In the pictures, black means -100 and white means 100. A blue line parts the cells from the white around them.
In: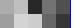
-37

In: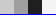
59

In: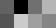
-23

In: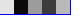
22

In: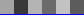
-16

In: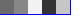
6

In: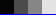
5
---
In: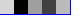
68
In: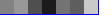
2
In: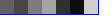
-24
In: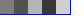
-3
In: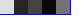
74
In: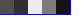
-39
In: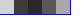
65
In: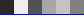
-69
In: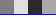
-1
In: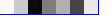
95
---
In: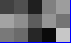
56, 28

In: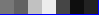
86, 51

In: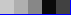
58, 37

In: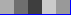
59, 36

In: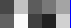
97, 64

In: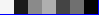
92, 37

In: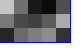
54, 33
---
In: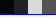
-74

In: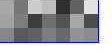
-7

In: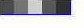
-9

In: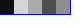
67

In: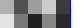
-37

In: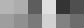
36
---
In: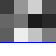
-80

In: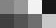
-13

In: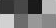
19

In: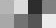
-33

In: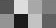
53

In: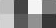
14
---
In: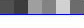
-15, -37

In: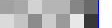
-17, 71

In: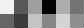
-10, -21

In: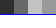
21, -63

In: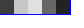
-73, -52

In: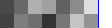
75, -48

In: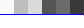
-55, 95

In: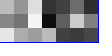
-65, 80

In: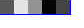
-47, -31
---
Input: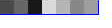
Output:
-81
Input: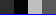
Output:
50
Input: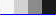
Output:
10
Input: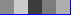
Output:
-53
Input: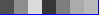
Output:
71
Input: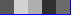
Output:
38
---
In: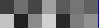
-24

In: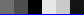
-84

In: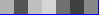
6

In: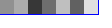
76

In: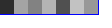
19

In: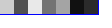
-66
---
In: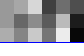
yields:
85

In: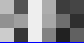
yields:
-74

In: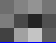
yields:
54

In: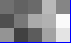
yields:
28

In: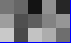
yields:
36

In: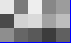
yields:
-53

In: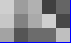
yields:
-15
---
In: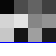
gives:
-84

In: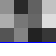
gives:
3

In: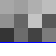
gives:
-15

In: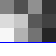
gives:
40

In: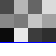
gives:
83

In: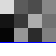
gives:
18

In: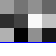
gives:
-99
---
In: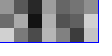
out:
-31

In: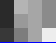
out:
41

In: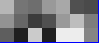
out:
-8

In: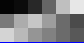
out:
-91

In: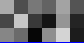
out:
-39

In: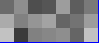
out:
11

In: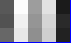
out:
98
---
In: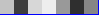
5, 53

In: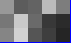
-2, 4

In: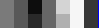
-57, -4

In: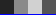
-33, -72

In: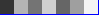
91, -59

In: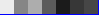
-45, 85

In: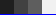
89, -76

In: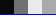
33, -93
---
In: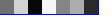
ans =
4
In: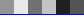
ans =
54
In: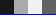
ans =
33
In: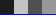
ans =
53
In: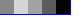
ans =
28
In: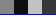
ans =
-89
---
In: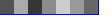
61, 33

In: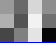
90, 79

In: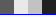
83, 52

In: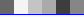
91, 54

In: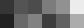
85, 35

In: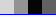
68, 15

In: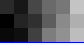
54, 48

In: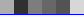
69, 36

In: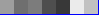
84, 51

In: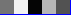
90, 43
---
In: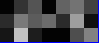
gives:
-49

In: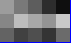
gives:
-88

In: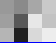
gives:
58

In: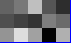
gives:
-65

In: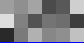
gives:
62

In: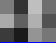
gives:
-13

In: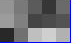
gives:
-17
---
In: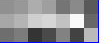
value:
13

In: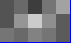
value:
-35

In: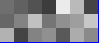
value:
-13

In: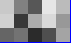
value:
58

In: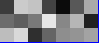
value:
-53

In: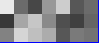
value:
83
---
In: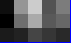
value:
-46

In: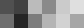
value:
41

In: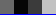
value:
-95

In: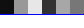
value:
-61

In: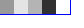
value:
41

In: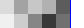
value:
5
